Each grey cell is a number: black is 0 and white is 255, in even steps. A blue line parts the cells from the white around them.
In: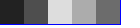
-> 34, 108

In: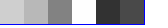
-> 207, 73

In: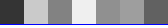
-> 52, 97

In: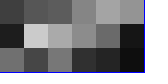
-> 63, 14

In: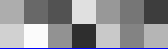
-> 173, 181

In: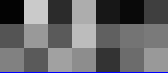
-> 3, 153

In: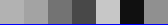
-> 178, 144

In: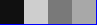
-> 16, 168

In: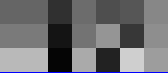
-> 101, 157

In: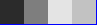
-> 43, 194
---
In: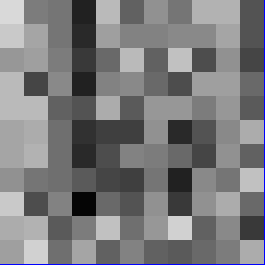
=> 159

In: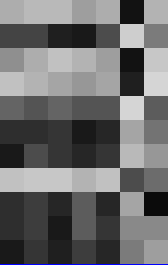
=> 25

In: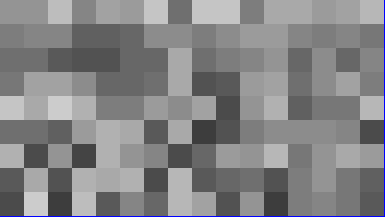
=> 75

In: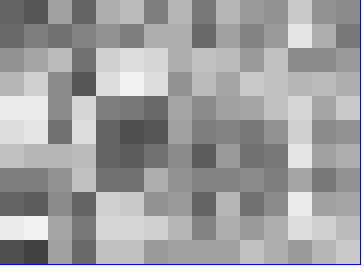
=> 80

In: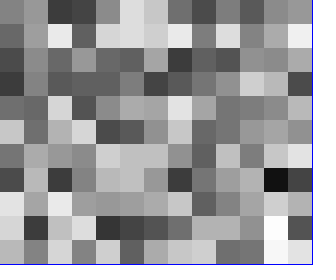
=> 185

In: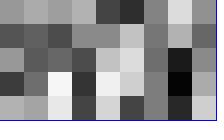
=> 178

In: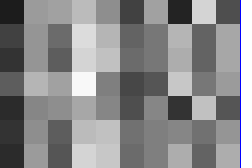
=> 43
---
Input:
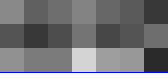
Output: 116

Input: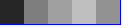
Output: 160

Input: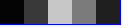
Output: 199

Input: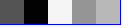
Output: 245

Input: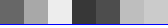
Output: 55

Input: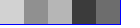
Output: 182
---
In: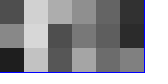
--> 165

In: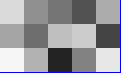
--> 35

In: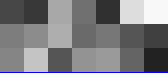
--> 154

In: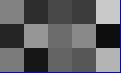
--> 100

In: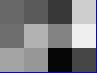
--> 151

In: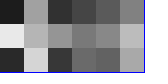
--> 106

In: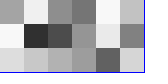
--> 157
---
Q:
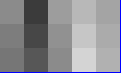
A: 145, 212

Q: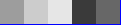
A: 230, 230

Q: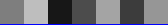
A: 76, 190

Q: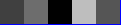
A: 1, 190

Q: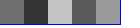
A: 197, 197

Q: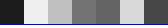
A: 116, 239
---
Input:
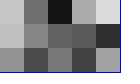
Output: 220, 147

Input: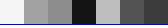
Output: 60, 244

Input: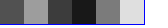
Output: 223, 81

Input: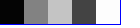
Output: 253, 4

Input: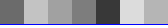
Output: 181, 107

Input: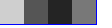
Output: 120, 207

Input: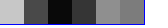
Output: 124, 199

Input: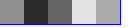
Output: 171, 143

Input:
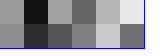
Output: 231, 142
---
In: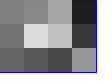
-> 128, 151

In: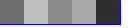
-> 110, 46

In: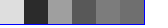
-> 222, 111

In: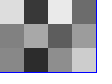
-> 221, 205

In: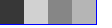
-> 55, 181

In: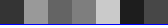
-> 52, 71

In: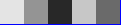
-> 228, 106
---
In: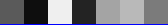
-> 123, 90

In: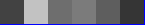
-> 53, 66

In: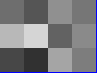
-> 118, 71

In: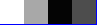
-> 77, 255

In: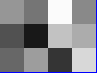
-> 137, 103

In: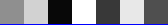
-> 79, 143
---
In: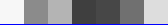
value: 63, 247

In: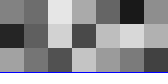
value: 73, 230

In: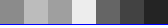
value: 237, 237

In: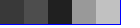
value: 32, 193

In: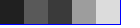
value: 58, 220

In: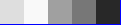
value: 160, 249

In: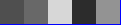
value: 215, 215

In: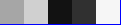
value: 18, 246

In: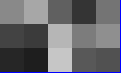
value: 182, 198

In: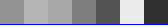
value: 126, 235
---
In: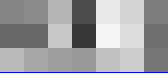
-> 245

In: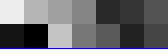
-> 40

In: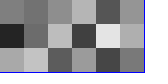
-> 64

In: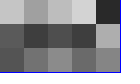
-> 78

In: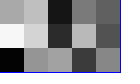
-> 43

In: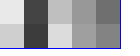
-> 191

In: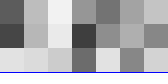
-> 142

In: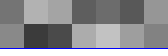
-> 108

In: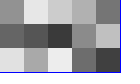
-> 58
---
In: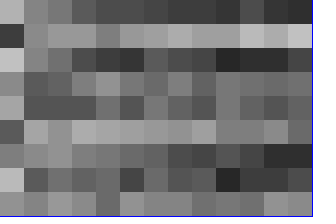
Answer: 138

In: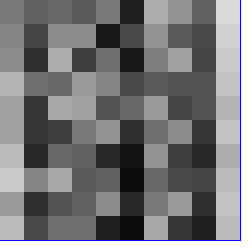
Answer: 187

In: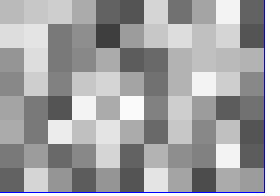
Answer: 156

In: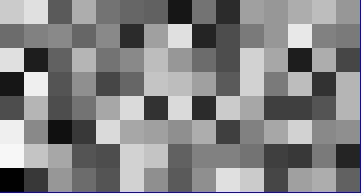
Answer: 96

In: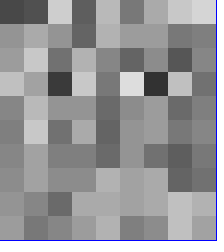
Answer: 162

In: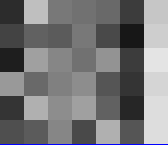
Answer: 221

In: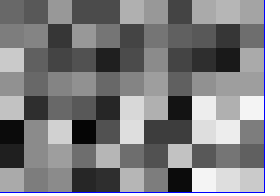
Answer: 202
